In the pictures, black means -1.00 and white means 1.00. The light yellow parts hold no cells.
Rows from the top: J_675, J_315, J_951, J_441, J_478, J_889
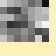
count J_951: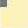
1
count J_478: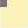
3
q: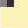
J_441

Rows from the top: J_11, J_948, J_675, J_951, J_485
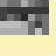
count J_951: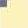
2
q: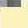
J_675
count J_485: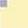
4
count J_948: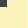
1
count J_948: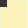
6
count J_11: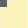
1

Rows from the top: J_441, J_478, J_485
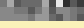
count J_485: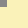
5
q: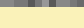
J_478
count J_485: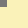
2
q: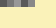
J_478
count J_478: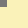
4

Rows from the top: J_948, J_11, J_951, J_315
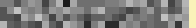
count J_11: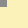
6
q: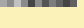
J_951
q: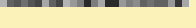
J_315
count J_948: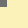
6
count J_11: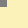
3
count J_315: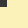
1
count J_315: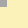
3

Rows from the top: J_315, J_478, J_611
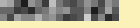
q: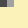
J_611
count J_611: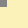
5
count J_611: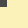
4

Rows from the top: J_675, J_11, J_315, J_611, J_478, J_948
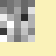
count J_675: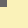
2
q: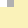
J_948

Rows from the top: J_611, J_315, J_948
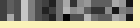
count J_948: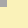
2
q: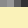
J_315
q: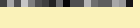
J_948

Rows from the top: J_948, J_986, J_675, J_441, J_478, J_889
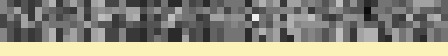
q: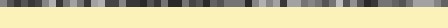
J_948
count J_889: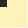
8
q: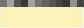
J_986
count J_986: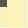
8
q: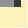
J_675
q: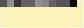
J_986
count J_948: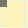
13

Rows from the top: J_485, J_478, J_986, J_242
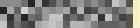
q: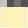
J_986
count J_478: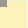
4
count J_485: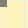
1
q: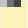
J_986

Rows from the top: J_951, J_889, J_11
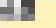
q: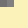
J_11
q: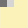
J_889

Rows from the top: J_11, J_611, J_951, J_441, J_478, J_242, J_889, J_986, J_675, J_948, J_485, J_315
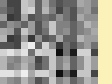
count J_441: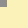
1
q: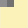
J_951

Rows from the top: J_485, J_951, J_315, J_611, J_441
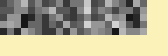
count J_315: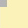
1
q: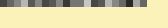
J_485
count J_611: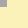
3
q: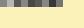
J_485
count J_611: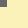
5

